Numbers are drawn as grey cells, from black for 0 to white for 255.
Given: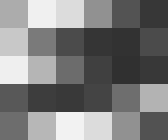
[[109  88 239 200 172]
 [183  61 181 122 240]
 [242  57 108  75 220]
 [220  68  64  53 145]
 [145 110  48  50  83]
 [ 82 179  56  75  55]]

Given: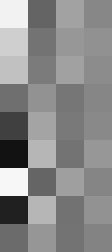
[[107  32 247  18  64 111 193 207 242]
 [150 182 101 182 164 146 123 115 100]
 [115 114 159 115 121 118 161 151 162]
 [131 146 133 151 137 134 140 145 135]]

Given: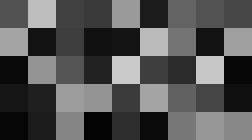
[[  6  21   9 164  82]
 [ 27  31 148  19 189]
 [133 156  84  62  65]
 [  3 148  34  17  58]
 [ 46  59 201  20 154]
 [ 11 164  62 187  27]
 [119  97  44 116  99]
 [150  69 199  18  83]
 [135  15   7 159  71]]

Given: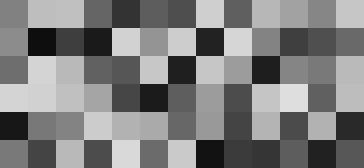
[[121  23 212 110 140 129]
 [ 68 120 209 212  14 190]
 [185 131 192 185  62 192]
 [ 76 204 165  97  26 101]
 [217 178  70  86 210  51]
 [107 170  27 199 148  93]
 [202 103  94  31 205  78]
 [ 18 153 156 198  34 207]
 [ 59  68  76 156 214  95]
 [ 53 180 197  30 131 183]
 [ 93  75 222 133  63 162]
 [ 33 178  96 121  79 134]
 [ 87  41 189 186 105 198]]

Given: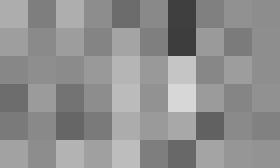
[[162 122 109 135 158 173]
 [141 137 155 142 138 126]
 [179 102 115 139 157 174]
 [160 122 141 153 132 141]
 [189 172 187 181 164 108]
 [126 154 146 153 127 137]
 [104 168 215 197  61  63]
 [164  97 155 135 154 128]
 [150 138 133 157 123 145]
 [147 129 145 142 142 141]]

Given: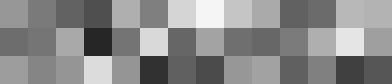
[[157 109 151]
 [133 117 122]
 [149 169  98]
 [220  38  79]
 [149 116 175]
 [ 49 217 127]
 [ 96 102 213]
 [ 75 163 245]
 [151 111 197]
 [162 103 170]
 [ 96 123  97]
 [128 175 107]
 [ 64 229 184]
 [ 86 159 179]]

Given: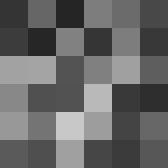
[[ 90 152 136 162  60  52]
 [ 79 116  80 164  38 102]
 [160 200  82  83 129  37]
 [ 70 157 185 128  53 125]
 [ 59  68  57 160 125 107]
 [ 87 103  46  94  56  72]]

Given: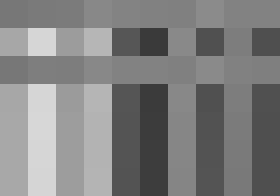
[[168 168 168 167 119 167 119]
 [213 214 215 214 126 214 122]
 [157 157 157 155 125 156 123]
 [180 179 179 181 136 182 136]
 [ 83  84  84  85 130  86 131]
 [ 61  61  60  59 130  58 129]
 [133 134 134 136 128 137 128]
 [ 84  83  82  80 138  80 139]
 [121 122 123 125 129 125 130]
 [ 79  79  79  80 127  79 130]]
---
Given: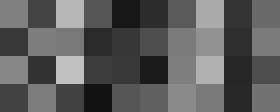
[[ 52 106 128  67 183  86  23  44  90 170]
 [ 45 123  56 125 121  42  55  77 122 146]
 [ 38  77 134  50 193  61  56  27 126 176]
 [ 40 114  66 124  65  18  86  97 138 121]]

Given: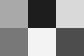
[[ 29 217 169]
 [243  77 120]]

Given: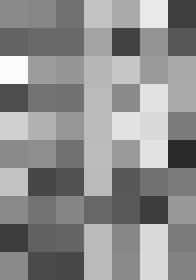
[[233  63 138 134 114 194 170]
 [147  87  99 105 105 163  66]
 [154 169 251 156 149 182 198]
 [226 170  77 115 114 186 138]
 [218 123 208 177 150 186 225]
 [225  42 138 142 114 188 154]
 [114 123 195  70  81 186  88]
 [ 61 152 138 115 133 104  89]
 [218 123  61  97 101 186 135]
 [218 130 138  74  71 186 138]]

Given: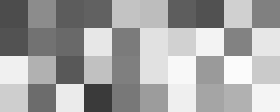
[[208 128  76 140  92  97 195 189  93  81]
 [130 231  82 114 105 231 123 225 209 243]
 [251 202 240 177  88 193 127 225 248 154]
 [177 244 206 108 235  58 120 156 239 165]]

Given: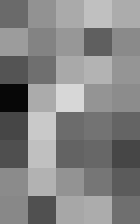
[[192 172 106 146 170]
 [ 95 138 156 131 151]
 [179 149  84 111 169]
 [148 140   7 171 215]
 [115 100  70 201 108]
 [103  70  79 192  99]
 [118  91 139 178 147]
 [172 111 136  80 167]]

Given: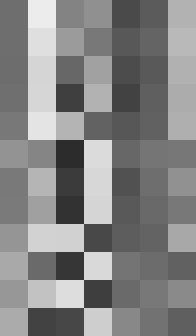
[[ 91 178 110 236 131 144  74]
 [100 185 110 223 155 120  88]
 [ 89 177 109 213 103 161  76]
 [ 95 172 111 214  63 178  66]
 [ 97 175 120 228 180  98  87]
 [117 119 147 133  44 219 103]
 [110 145 121 181  59 215  81]
 [105 120 122 160  50 213  89]
 [ 99 168 149 210 209  72  93]
 [108  97 169 106  54 217 116]
 [120 138 151 194 221  62 106]
 [114  95 171  66  71 206 136]]
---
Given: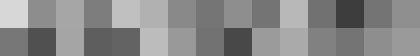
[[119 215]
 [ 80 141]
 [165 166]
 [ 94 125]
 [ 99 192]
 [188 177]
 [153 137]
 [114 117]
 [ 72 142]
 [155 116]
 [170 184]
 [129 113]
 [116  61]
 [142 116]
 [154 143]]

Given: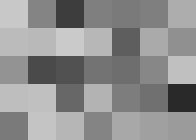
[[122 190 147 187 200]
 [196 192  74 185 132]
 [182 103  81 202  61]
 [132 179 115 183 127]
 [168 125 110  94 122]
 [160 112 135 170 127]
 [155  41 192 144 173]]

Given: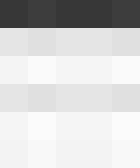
[[243 245 229 244 229  55]
 [248 251 224 250 224  61]
 [243 245 229 245 229  55]
 [243 245 229 245 229  55]
 [248 251 224 250 224  61]]

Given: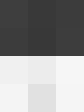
[[244 240  60  62]
 [225 236  56  57]
 [245 246  61  60]]

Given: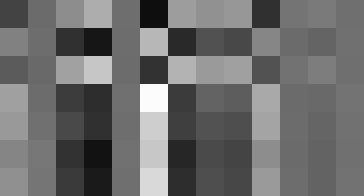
[[144 133 153 160  91 129  67]
 [117 119 112 108 105 109 107]
 [ 58  50  73  60 161  48 141]
 [ 26  18  48  45 198  22 173]
 [111 113 110 112 108 109 110]
 [217 199 206 252  50 183  14]
 [ 45  38  63  59 179  41 157]
 [ 78  74  82  99 154  81 145]
 [ 71  68  78  93 160  72 151]
 [154 141 164 169  82 134  48]
 [109 107 108 107 114 107 116]
 [ 99  99 101 105 125 100 122]
 [114 112 113 115 111 112 111]]

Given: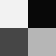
[[ 70 242]
 [182   8]]

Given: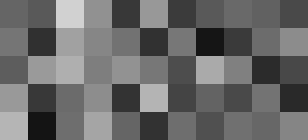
[[181 153  93 117 101]
 [ 20  56 154  48  89]
 [110 107 175 161 209]
 [165 141 126 134 145]
 [101  51 146 114  56]
 [ 50 180 119  49 152]
 [110  68  77 119  59]
 [ 80  99 170  21  89]
 [112  73 128  58 105]
 [103 115  43 108  97]
 [133  41  72 140  73]]
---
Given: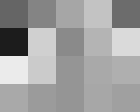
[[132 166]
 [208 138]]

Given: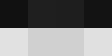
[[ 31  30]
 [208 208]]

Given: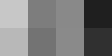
[[125 137]
 [115 138]]

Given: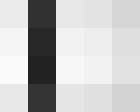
[[ 48 231]
 [ 39 242]]

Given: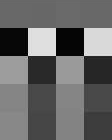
[[103 105]
 [222   5]]

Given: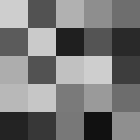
[[ 82 177]
 [202  31]]

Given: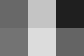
[[196  31]
 [220 100]]

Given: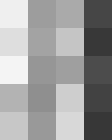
[[157 170]
 [163 197]]
